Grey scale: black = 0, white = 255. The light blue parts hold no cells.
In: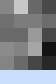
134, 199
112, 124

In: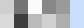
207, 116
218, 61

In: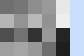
112, 118
181, 147

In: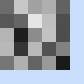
108, 199
87, 101

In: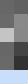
103, 97
106, 137

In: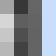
164, 55
214, 95
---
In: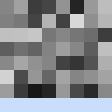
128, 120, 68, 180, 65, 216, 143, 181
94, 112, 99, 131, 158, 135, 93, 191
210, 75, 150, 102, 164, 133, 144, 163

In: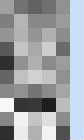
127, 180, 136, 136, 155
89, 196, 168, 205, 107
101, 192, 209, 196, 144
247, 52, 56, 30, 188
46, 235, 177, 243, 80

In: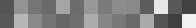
88, 182, 137, 116, 102, 110, 172, 134, 121, 105, 170, 84, 63, 240

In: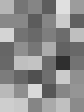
136, 136, 92, 134, 203, 96
102, 143, 118, 172, 98, 104
124, 102, 80, 111, 203, 144
206, 201, 133, 170, 192, 139

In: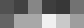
100, 168, 168, 240, 201, 158

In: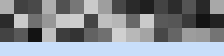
43, 203, 112, 151, 202, 206, 68, 191, 182, 104, 202, 89, 86, 57, 19, 34

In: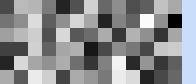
116, 141, 220, 94, 143, 213, 166, 35, 131, 99, 251, 144, 1
65, 65, 208, 98, 166, 176, 23, 73, 140, 120, 71, 198, 204
171, 90, 235, 207, 67, 171, 150, 121, 235, 218, 35, 73, 103

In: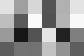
190, 90, 250, 81, 180, 248
93, 115, 114, 194, 146, 94

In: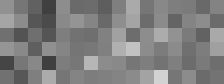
165, 140, 86, 75, 137, 148, 133, 105, 142, 164, 108, 139, 100, 132, 141, 107
149, 137, 95, 144, 133, 117, 120, 128, 176, 194, 140, 124, 139, 112, 125, 160
113, 87, 127, 171, 118, 132, 125, 128, 132, 139, 163, 210, 118, 140, 107, 115
